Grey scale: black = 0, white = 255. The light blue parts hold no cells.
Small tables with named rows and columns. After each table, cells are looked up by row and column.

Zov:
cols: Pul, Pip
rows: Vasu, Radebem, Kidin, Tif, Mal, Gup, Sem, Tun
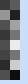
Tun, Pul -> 79
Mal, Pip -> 235
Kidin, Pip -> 162
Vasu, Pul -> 59
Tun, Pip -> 14
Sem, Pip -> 204
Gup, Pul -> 67
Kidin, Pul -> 80
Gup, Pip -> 116
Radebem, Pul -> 150
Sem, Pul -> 43
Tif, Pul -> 55
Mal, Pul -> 78
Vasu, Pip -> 91
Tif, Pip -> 116
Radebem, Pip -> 32
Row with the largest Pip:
Mal

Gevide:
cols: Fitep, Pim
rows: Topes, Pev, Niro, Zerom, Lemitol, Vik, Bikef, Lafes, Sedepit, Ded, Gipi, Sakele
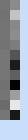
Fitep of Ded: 117
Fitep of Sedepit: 113
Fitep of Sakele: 118
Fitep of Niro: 116
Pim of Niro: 136
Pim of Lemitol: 124
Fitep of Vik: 119
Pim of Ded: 157
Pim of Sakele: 25
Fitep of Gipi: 107
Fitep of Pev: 114
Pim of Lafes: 96
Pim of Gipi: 231
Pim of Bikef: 28
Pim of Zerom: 141

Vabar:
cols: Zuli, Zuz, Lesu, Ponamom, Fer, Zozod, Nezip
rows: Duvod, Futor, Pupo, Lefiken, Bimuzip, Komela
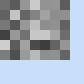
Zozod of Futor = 141
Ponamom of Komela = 184
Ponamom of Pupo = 190
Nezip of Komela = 100
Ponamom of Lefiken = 199
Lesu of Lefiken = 113
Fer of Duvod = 147
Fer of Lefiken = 199
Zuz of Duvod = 91
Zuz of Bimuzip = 92
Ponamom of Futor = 131
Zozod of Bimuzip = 100
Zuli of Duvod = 111
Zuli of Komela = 124
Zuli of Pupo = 120
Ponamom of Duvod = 202
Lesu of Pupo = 152
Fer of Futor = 162
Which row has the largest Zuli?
Bimuzip

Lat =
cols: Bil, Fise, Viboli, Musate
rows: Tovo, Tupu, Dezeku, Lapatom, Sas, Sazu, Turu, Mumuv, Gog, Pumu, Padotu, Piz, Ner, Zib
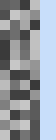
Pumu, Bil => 147
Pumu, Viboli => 63
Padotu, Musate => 89
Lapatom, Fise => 110
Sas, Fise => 164
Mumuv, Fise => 62
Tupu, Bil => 79
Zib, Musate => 83
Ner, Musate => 81
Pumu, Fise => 64
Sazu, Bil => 58
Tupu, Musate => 141
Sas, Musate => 193
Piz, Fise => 64
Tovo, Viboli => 60

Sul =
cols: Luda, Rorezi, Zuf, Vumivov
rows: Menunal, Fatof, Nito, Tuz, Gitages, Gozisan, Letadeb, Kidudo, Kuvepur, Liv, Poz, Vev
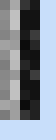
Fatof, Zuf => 18
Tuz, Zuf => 26
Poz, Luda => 165
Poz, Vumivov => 34
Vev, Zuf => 53
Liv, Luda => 130
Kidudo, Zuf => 21
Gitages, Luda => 162
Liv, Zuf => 28
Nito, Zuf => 19
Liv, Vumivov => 18
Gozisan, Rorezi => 190
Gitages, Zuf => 12

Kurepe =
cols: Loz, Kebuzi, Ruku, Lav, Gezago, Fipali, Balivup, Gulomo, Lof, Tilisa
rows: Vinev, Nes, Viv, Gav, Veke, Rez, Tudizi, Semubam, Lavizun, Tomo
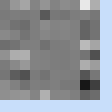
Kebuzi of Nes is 125
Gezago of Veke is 113
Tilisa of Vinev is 174
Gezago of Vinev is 148
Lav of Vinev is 132
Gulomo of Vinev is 136
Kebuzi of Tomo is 147
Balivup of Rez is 124
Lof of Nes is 129
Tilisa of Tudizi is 157
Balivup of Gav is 132
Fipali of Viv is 131
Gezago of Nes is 89
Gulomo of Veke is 130
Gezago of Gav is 134
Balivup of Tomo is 134
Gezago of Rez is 128
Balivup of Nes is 117
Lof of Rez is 116
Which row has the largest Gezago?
Tomo

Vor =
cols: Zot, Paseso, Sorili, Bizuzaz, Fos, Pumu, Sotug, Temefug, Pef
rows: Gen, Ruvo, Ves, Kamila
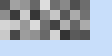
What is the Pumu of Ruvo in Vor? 198
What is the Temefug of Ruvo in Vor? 171
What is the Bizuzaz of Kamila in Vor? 145
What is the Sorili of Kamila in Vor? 157
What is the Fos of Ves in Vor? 111
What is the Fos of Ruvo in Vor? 139
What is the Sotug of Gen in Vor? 137
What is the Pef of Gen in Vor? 109
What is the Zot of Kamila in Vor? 201
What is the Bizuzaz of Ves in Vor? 219
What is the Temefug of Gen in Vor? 79
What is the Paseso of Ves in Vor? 201
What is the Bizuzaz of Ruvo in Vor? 54
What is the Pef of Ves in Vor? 171
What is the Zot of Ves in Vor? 213
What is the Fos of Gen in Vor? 221
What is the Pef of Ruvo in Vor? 113
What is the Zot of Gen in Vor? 82
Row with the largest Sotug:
Ves

